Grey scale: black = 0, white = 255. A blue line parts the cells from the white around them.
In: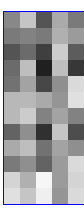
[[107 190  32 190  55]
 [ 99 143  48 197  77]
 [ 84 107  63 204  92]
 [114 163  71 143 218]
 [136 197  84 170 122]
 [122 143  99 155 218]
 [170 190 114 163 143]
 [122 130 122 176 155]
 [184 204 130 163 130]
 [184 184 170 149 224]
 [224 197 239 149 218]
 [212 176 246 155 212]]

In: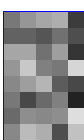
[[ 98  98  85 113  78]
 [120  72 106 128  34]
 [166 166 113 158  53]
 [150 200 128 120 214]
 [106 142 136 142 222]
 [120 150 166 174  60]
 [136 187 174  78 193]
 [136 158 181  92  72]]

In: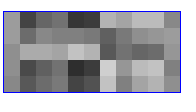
[[143  74  96 114  46  60 207 150 187 194 128]
 [156  68 102 114  54  60 179 164 187 187 136]
 [136  88 108 121  68  82 194 128 164 179 143]
 [156 108 136 128 128 121  96 121 143 150 156]
 [143 171 171 164 194 179  88 114 102 108 150]]

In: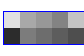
[[ 44 124 109  93  78]
 [225 168 152 131 196]]

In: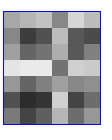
[[ 81  45  53 208  68 109]
 [135  61  81 188  88  75]
 [122  68  95 181 109 151]
 [159 101 115 174  88 128]
 [151 101 128 159 135 143]
 [167 181 194 135 214 188]
 [228 234 234 115 208 202]]

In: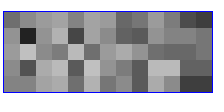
[[155 192 139 124 186 111 155 171 147 111 104 104 118]
 [147  34 147 178  70 163 139  98  90 147 131 131 118]
 [111 139 155 163 131 163 155 104 118 155 124  76  62]
 [131 131 163 171 111 178 118 139  90 171 139  62  62]
 [139  82 171 186  90 192 147 124  90 186 186  98  98]]
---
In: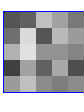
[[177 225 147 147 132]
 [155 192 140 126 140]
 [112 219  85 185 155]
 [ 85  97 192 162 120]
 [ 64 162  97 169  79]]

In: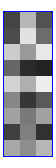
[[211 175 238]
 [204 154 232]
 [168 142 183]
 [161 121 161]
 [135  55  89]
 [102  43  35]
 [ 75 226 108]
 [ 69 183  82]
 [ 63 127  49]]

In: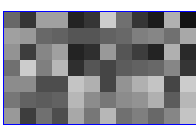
[[160 153 104  98  85  85  98 104 127 134 112 168]
 [153  61 112  77 168 119 183 112 127 104 134 196]
 [147  61 134 160  35  47 153  85  61  35 176  41]
 [140 140  77  77 196 176  69 147 176 196  69 204]
 [119  98  92  98 183 140 119 140 147 176  92 183]
 [112 204 127 183  47  85  69  92  98 104 134  53]
 [104  53 160 160  35  53 204 112  53  27 176  19]]

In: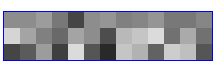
[[213 164 128 105 164 141  77 185 197 219 113 170 113]
 [141 141 156 120  69 141 149 128 134 149 120 120 134]
 [ 69  91 156  63 219  85  41 197 178  98 205 191  85]]

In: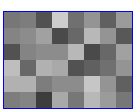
[[190 104 177 169  82  96 112 148]
 [177 177 125 140 140 198 148  96]
 [132 140 161  74 104 184 148  88]
 [125 132  61 169 119 184 155 119]
 [119 125  82 205 112 148  96 155]
 [ 82 132 140 140 184  74 104 161]]

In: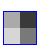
[[214 121]
 [170  57]]

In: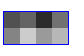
[[132 204 154 183]
 [ 81 100  43 113]]

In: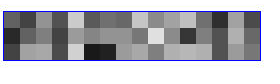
[[ 98  67 147  82 203  90 112 104 197 139 162 191 112  47 162  75]
 [ 67 162 168  75 209  25  33 155 168 127 176 183 176  82 155 119]
 [ 41  98 127  67 155 133 147 147 119 224 139  54 127  82 176 104]]

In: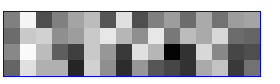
[[136 250 188  94  63 201 151  57 224 182   4  50 216 136  70  78]
 [128 244  78 128 164 188  86 224  78 128 157 108 170 114 157 164]
 [108 201 209 143 157 201 231 182 143 231 120 188 170 216 108 101]
 [101 224 176 176  37 209 143  44 151  86  70  50 170 195  57 114]]
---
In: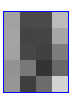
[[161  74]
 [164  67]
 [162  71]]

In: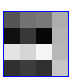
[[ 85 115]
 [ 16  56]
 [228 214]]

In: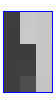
[[ 62 200]
 [ 61 201]
 [ 61  60]]

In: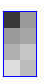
[[ 57 154]
 [154 165]
 [176 198]]

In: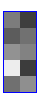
[[124  62]
 [ 92 113]
 [146 130]]

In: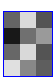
[[101 218]
 [ 24 112]
 [103 217]]

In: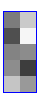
[[124 202]
 [ 79 246]
 [131 140]]

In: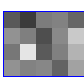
[[ 89  59]
 [146 127]
 [119 229]]

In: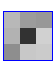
[[184 156]
 [178  50]
 [142 200]]
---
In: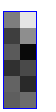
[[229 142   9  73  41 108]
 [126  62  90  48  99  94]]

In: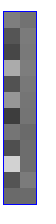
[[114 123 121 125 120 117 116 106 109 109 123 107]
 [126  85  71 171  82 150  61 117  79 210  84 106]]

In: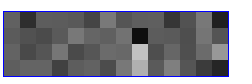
[[ 32  84 152  37]
 [120 117 107  59]
 [ 82  78  79  85]
 [ 54  90 102 127]
 [ 95  92  78  90]
 [ 94  14 194 176]
 [ 85 114 104 120]
 [121  96 107  76]
 [ 69 101  86  98]
 [ 89 120  74  93]
 [ 92  90 118  65]
 [ 93  75  85 100]
 [ 46  81  73 100]
 [ 97  91  99  94]]

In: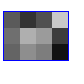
[[201  60  17]
 [ 80 155 125]
 [ 51 175 142]
 [ 90 111 100]]

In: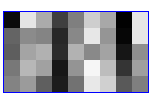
[[230 230 143 159 127]
 [  1   6  22  52  89]
 [168 149 163 189 208]
 [206 231 137 246 232]
 [127 136 178 148 114]
 [ 63  39  43  23  28]
 [171 132 177 161  95]
 [229 139 164 183 155]
 [ 11 100  94 120 131]]

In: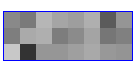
[[149 128 148]
 [ 91 118 152]
 [175 164 169]
 [158 139 159]
 [165 125 150]
 [182 175 150]
 [122 170  51]
 [137 126 200]]
